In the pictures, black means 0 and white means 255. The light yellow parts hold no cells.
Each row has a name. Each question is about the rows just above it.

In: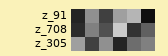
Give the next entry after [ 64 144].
[36]
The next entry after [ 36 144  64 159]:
[181]
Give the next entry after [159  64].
[144]

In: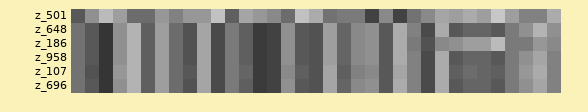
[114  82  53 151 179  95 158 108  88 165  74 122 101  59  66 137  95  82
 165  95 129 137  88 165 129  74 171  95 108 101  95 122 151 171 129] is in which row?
z_107
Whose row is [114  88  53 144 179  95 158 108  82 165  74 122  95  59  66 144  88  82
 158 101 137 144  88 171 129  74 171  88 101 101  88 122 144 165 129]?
z_958
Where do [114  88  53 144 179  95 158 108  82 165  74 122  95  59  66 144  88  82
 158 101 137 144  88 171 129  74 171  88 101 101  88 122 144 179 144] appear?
z_648
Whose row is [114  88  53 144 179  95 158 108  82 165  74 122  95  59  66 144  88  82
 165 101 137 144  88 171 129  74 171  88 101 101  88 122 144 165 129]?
z_696
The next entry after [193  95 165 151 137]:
[108]
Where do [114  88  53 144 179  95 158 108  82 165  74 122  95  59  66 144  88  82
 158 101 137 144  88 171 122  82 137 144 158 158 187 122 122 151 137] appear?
z_186

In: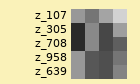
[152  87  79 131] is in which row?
z_639

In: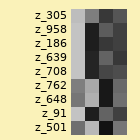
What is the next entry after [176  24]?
[111]
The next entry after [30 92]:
[64]
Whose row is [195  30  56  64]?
z_186
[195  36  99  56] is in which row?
z_639
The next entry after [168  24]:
[105]

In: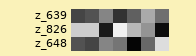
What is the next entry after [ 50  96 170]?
[111]
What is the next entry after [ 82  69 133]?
[117]

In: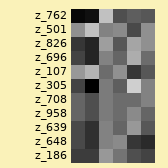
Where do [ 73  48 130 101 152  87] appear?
z_639
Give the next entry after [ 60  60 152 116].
[79]
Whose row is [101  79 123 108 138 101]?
z_958

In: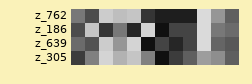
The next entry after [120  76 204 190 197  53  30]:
[30]
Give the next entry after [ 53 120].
[38]
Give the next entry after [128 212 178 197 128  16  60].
[95]
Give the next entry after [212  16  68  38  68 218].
[101]
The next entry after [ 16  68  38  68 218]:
[101]
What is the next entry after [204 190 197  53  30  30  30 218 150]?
[95]

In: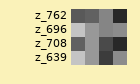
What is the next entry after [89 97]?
[133]
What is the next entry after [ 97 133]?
[40]
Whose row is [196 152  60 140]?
z_639

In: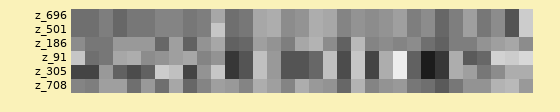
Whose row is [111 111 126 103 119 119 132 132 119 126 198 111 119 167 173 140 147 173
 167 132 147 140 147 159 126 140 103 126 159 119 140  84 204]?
z_501
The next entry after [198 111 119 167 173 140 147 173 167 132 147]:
[140]
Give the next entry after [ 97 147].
[167]
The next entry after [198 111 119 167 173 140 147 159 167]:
[132]
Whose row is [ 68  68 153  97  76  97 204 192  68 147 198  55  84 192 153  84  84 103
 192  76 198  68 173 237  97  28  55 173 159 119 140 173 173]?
z_305
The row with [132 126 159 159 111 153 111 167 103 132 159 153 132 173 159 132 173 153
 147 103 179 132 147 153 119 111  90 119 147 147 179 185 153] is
z_708

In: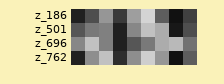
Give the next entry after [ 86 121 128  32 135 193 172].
[24]
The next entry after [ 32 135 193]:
[172]
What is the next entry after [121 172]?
[185]
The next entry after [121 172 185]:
[114]
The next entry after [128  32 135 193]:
[172]
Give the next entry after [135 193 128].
[32]

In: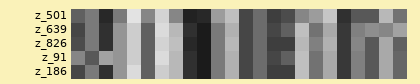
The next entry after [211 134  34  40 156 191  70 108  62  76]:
[134]
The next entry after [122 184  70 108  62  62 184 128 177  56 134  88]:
[169]
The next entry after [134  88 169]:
[96]
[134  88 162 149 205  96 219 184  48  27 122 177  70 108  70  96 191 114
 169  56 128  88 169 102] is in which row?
z_91
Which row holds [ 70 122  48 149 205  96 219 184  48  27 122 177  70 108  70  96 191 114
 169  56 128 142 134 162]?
z_639

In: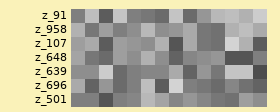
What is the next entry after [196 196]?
[77]
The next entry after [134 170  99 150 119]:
[196]
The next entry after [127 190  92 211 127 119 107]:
[134]
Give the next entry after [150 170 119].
[113]
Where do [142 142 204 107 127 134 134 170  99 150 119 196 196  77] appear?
z_639

